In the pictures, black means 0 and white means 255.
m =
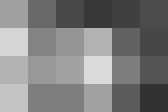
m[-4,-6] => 160
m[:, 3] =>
[56, 178, 218, 161]
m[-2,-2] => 125
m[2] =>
[178, 152, 162, 218, 125, 84]
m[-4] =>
[160, 105, 72, 56, 64, 75]

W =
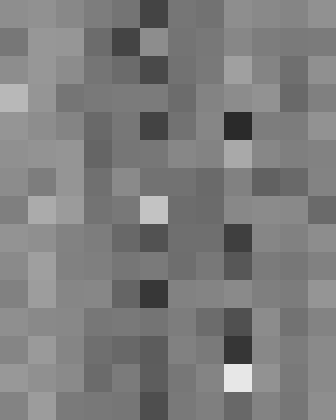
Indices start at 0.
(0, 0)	142
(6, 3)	112
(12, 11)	138
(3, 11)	128
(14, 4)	118
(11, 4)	121
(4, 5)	67
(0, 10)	133
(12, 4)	104
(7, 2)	155
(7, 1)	171
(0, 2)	136
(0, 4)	116
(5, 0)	144
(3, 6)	108
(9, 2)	129
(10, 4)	101
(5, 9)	135
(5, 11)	130
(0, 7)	114
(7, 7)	107
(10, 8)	138
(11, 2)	136
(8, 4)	104
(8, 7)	111
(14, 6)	121
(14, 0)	131
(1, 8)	135
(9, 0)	138
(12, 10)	124
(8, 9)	134
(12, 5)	92
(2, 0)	141
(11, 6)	125
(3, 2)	117
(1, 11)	123
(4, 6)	114
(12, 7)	122
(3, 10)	105

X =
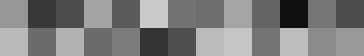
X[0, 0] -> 150
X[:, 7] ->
[110, 186]
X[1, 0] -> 185
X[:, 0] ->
[150, 185]
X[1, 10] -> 189
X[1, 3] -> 106
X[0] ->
[150, 56, 76, 164, 91, 202, 115, 110, 165, 100, 15, 117, 76]
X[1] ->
[185, 107, 178, 106, 124, 51, 79, 186, 197, 116, 189, 138, 153]

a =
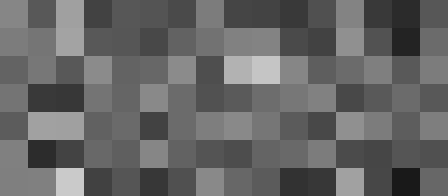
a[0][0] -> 134
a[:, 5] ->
[84, 72, 103, 137, 66, 134, 55]
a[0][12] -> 131
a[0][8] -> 69
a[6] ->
[127, 128, 202, 65, 85, 55, 80, 137, 103, 91, 50, 55, 161, 71, 25, 103]
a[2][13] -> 127
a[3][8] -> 90
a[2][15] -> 124
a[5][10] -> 105
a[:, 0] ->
[134, 124, 99, 116, 92, 128, 127]
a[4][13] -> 124
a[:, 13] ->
[57, 82, 127, 89, 124, 70, 71]
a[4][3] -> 97
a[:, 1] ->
[88, 117, 119, 57, 161, 44, 128]
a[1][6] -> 98
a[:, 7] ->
[124, 114, 78, 81, 126, 84, 137]
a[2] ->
[99, 119, 88, 139, 99, 103, 139, 78, 178, 197, 134, 94, 107, 127, 89, 124]
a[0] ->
[134, 88, 160, 66, 87, 84, 74, 124, 69, 67, 57, 80, 131, 57, 43, 87]
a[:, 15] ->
[87, 107, 124, 88, 126, 80, 103]
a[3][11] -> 129
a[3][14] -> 107
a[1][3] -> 88
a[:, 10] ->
[57, 74, 134, 119, 91, 105, 50]
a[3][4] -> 101
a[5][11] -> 124
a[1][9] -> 131

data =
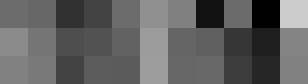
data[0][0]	108
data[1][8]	54
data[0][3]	67
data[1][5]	155
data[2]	[129, 121, 67, 92, 91, 157, 103, 104, 60, 38, 129]
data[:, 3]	[67, 82, 92]
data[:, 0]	[108, 139, 129]
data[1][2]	78

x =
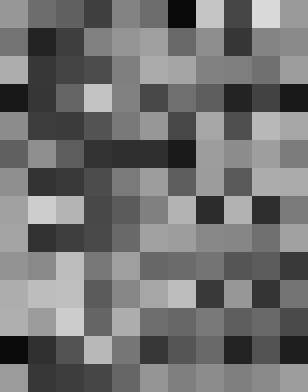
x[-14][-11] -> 152
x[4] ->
[141, 61, 59, 83, 121, 151, 71, 166, 79, 185, 166]
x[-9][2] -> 93
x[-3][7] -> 121
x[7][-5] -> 179
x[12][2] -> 83
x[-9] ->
[97, 143, 93, 51, 47, 47, 26, 157, 141, 158, 124]
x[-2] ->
[11, 48, 83, 185, 119, 55, 85, 104, 34, 82, 30]
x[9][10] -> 57
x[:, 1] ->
[109, 35, 55, 54, 61, 143, 51, 205, 49, 137, 189, 155, 48, 55]
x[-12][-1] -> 157
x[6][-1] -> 170
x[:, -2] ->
[218, 132, 112, 66, 185, 158, 172, 45, 112, 92, 52, 105, 82, 137]
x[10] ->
[173, 189, 191, 91, 135, 166, 188, 57, 152, 52, 116]
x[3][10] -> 25
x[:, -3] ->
[70, 54, 126, 35, 79, 141, 89, 177, 134, 85, 152, 94, 34, 126]
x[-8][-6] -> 157
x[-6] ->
[164, 49, 62, 73, 105, 161, 157, 136, 134, 112, 161]
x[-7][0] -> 161
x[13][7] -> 140
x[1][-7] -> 148

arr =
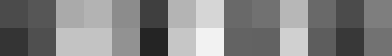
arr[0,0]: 75
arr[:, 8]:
[105, 99]
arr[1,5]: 36
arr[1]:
[52, 79, 195, 195, 146, 36, 198, 242, 99, 98, 208, 93, 56, 114]
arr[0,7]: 214
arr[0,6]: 180
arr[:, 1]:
[86, 79]

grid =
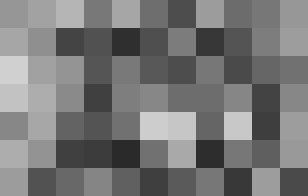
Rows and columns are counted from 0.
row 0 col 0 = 150
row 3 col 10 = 135
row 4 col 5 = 205
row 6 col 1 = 82
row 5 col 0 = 173
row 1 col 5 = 79
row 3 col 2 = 138
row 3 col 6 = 109
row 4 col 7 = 101
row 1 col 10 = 157
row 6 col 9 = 157
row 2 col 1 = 161
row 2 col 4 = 121
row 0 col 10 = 151
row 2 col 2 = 148
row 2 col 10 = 113
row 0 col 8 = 108
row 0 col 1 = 162
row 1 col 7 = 55
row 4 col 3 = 84
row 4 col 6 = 198
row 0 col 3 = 120

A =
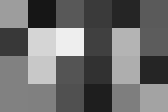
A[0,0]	157
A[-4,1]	22
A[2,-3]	49
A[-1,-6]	129
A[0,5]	90
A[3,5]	163
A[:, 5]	[90, 92, 37, 163]

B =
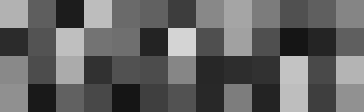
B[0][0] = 178
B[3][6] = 82
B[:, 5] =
[97, 35, 76, 63]
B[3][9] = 35
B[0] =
[178, 94, 28, 189, 106, 97, 61, 136, 165, 124, 80, 95, 133]
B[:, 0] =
[178, 43, 137, 144]
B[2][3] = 49
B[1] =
[43, 83, 191, 115, 111, 35, 212, 79, 161, 79, 21, 36, 95]
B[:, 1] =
[94, 83, 76, 25]
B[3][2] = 97
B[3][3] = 72
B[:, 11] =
[95, 36, 73, 62]

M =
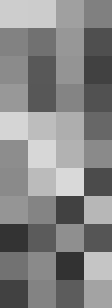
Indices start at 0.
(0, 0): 205
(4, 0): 213
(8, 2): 143
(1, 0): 130
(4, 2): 174
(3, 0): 152
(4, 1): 189
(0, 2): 160
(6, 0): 138
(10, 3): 163
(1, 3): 79
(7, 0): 149
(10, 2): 92
